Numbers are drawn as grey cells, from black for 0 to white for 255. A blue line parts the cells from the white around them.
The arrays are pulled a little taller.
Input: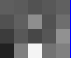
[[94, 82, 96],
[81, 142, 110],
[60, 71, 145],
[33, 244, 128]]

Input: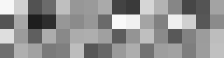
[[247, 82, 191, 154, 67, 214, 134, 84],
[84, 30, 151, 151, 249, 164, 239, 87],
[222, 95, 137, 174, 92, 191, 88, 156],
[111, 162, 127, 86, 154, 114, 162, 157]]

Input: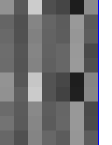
[[146, 204, 69, 139],
[101, 133, 92, 90],
[105, 129, 93, 93],
[109, 133, 103, 73],
[108, 131, 103, 79],
[147, 198, 71, 133],
[145, 203, 66, 135],
[107, 137, 102, 73],
[115, 134, 103, 75],
[103, 132, 92, 92]]

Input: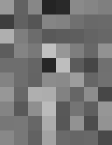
[[154, 135, 41, 133],
[62, 85, 130, 105],
[175, 108, 92, 100],
[93, 121, 151, 104],
[110, 101, 190, 70],
[131, 100, 138, 102],
[151, 175, 130, 141],
[132, 143, 88, 95],
[119, 103, 87, 76],
[136, 98, 106, 104]]

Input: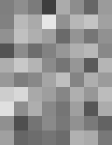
[[127, 123, 171, 102],
[129, 170, 145, 196],
[145, 175, 106, 118],
[83, 109, 151, 184],
[174, 180, 117, 90],
[152, 136, 191, 174],
[205, 169, 134, 151],
[224, 174, 117, 86],
[144, 116, 120, 122],
[160, 109, 108, 170]]

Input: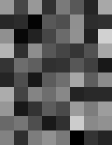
[[154, 152, 122, 37],
[39, 3, 79, 45],
[144, 34, 107, 32],
[180, 142, 69, 82],
[52, 95, 51, 64],
[37, 23, 111, 94],
[172, 132, 136, 41],
[151, 51, 74, 125],
[105, 78, 48, 137],
[130, 125, 121, 52]]

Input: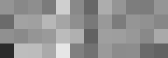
[[148, 142, 207, 103, 149, 124],
[107, 160, 165, 121, 124, 145],
[144, 149, 187, 98, 158, 137],
[43, 188, 230, 114, 140, 106]]

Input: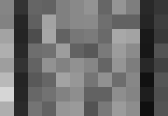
[[133, 101, 128, 147, 149, 41],
[130, 96, 128, 138, 98, 37],
[163, 77, 98, 123, 168, 25],
[175, 110, 157, 88, 156, 23],
[158, 99, 130, 134, 149, 40],
[185, 89, 163, 117, 109, 17],
[214, 103, 130, 98, 142, 30],
[174, 116, 150, 83, 155, 15]]
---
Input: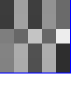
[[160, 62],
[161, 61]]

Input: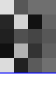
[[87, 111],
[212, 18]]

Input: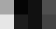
[[4, 17],
[29, 17]]

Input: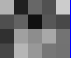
[[32, 103],
[98, 16]]

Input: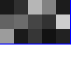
[[48, 182],
[108, 69]]

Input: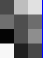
[[190, 225],
[78, 109]]
